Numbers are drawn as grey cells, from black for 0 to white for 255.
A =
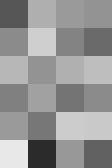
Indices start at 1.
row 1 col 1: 86
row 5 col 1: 154
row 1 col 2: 175
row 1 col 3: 154
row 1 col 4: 147
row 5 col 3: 204
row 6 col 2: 43
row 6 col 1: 232

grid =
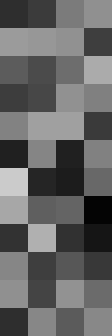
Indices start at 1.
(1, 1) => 46
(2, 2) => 151
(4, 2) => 71
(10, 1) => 134
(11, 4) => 107
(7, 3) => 28
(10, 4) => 56
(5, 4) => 58
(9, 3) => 49
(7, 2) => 37
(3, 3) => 109
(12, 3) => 91
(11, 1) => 144
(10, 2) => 62
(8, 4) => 4
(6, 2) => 133

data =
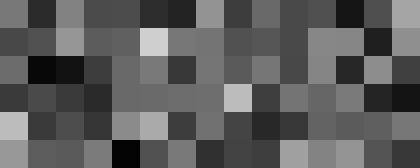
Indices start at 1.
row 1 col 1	120
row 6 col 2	93
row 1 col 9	61
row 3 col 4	61
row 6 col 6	81
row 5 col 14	95
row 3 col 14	141
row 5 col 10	40
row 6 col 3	90
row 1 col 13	21
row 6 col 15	56
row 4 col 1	58
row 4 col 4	42
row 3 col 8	117
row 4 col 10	62
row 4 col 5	105
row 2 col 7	119
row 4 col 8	110
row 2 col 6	207
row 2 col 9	81
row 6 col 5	4
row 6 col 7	121
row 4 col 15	20
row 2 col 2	81
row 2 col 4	92
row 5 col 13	91
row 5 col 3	77

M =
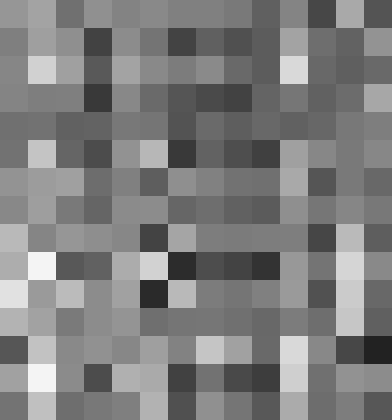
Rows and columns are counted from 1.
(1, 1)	150
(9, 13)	186
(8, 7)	102
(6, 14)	135
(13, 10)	105
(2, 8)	96
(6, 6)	183
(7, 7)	143
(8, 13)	134
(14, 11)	207
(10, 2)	244
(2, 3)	143
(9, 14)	94
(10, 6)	210
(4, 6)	106
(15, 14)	87
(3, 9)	105
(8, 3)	121
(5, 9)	94
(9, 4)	142
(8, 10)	91
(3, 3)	160
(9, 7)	165
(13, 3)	137
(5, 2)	114
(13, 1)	86
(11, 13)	203
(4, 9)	66
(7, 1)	147
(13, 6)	159
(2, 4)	66
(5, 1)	112
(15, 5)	127
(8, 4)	101
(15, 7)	80
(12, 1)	179
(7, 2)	156
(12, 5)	148

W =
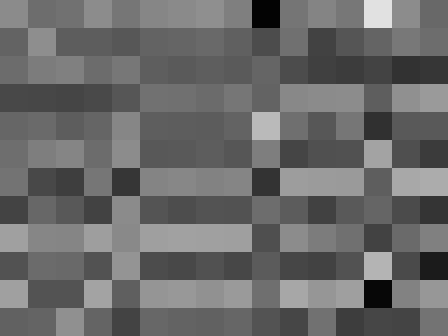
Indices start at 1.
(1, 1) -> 139
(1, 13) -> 119
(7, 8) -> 130
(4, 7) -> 112
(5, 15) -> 89
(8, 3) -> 88
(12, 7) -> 99
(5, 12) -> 87
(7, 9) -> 133
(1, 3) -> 113
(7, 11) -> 157
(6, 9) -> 86
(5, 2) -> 106
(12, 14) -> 70
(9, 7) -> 161
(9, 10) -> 79
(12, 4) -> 100
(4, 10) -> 99
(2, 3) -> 93
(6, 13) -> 81
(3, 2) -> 124
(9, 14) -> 66
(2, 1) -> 99
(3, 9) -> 90
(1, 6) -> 134
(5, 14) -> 48
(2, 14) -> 100
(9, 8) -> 160
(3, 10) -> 101
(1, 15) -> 140
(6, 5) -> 140
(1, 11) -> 117
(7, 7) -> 135
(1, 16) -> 104
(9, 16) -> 128
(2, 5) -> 87
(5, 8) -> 92
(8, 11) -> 92

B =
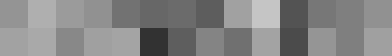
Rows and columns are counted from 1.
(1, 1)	148
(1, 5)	114
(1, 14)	145
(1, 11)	83
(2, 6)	50
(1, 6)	103
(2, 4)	160
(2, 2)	169
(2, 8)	132

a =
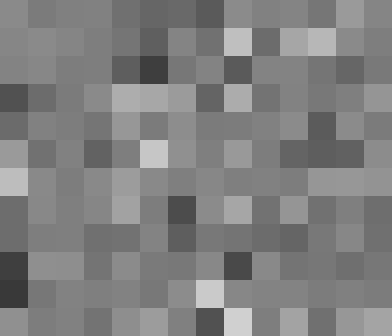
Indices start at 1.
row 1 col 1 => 138
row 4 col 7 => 155
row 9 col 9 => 116
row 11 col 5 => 130
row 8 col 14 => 110
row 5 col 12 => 91
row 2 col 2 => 138
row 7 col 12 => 150
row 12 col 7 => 128
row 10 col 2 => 143
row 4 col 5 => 173
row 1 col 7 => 105
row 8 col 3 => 127
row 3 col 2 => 135
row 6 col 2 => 113
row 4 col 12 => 120
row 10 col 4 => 116
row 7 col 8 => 135
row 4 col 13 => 127
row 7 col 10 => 129
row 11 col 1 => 57
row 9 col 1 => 109
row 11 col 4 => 127
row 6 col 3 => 129
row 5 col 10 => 129
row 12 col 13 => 151
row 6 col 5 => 126
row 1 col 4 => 129
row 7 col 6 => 137
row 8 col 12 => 113
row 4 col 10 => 115
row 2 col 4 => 126
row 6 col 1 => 154
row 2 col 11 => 166
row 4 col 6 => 167
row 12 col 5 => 142
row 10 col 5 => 139
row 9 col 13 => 135
